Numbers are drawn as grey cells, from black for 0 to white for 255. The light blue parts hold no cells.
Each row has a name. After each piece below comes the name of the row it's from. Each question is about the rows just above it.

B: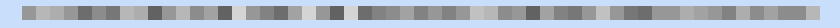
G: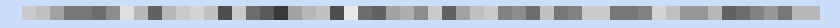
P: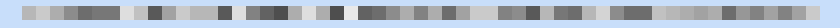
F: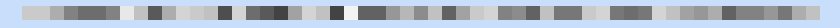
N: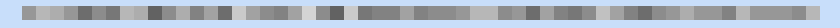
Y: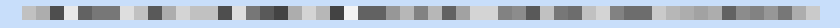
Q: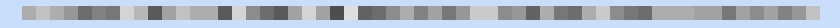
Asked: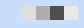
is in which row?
P
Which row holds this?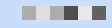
P
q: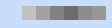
N

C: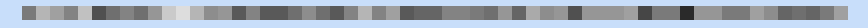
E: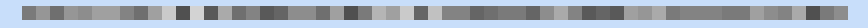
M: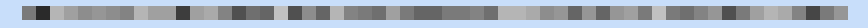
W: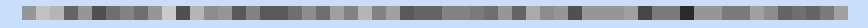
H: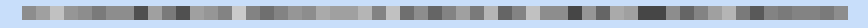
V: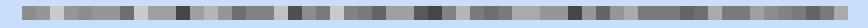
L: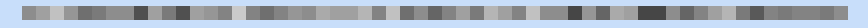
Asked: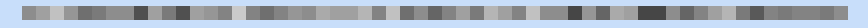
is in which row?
L
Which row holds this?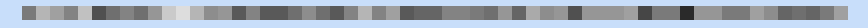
C
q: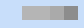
M

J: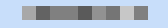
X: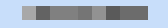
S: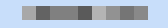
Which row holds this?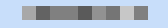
J
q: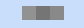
S
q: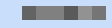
J

